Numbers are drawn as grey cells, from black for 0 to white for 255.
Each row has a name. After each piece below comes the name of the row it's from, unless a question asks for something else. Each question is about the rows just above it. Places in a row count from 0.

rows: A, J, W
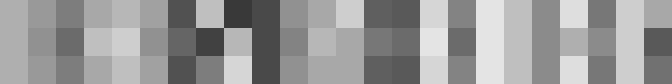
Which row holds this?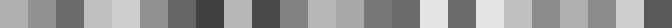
J
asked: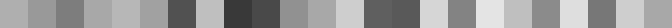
A
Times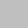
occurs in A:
2
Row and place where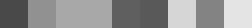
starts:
W, 9

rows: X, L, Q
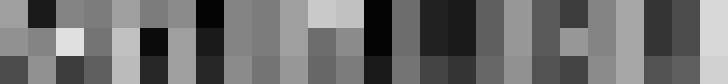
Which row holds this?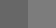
Q
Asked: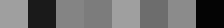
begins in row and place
L, 6
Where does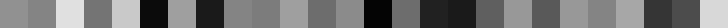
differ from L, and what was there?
4, [193]
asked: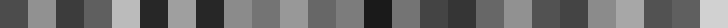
Q
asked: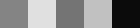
L
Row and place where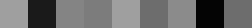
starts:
L, 6

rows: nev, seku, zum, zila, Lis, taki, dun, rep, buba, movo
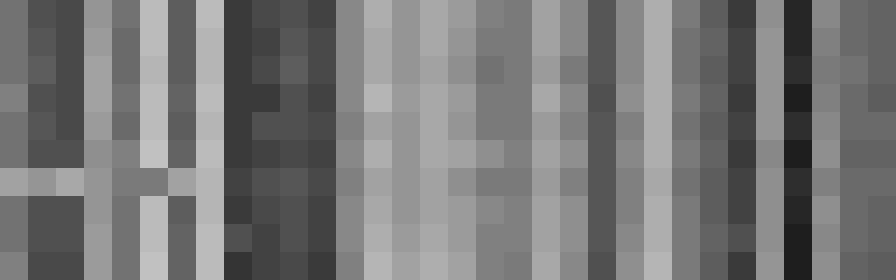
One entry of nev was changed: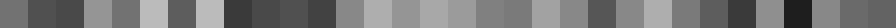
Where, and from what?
28, [38]
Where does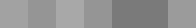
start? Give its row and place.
Lis, 13
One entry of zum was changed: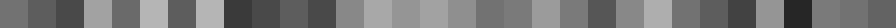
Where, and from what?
28, [46]
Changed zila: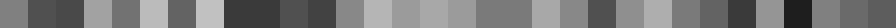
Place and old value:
7, [187]
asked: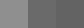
rep
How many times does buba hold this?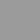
3

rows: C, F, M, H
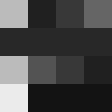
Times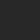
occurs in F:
4
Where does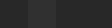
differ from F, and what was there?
1, [40]
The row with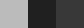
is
C
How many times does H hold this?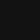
3
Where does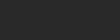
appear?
F
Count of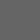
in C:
1

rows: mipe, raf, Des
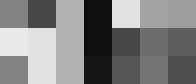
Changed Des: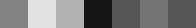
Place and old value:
6, [78]
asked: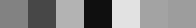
mipe
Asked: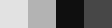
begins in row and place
raf, 1

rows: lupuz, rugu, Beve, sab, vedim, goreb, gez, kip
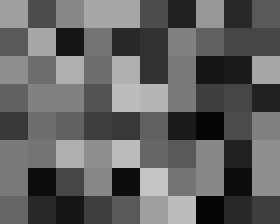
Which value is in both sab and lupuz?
[33]
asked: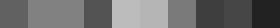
sab
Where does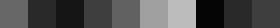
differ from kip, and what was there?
4, [89]
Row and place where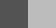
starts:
sab, 3
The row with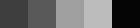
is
kip
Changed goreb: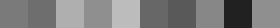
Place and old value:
1, [116]
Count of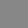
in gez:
2

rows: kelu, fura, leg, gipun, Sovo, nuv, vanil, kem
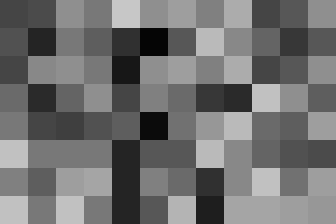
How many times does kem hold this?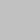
2
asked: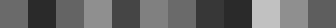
gipun

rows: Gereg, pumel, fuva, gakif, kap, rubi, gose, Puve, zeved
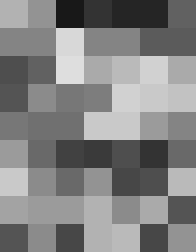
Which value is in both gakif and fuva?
[209]
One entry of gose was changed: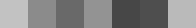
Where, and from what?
0, [201]
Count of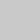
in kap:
2
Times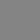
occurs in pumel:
4
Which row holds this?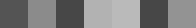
zeved

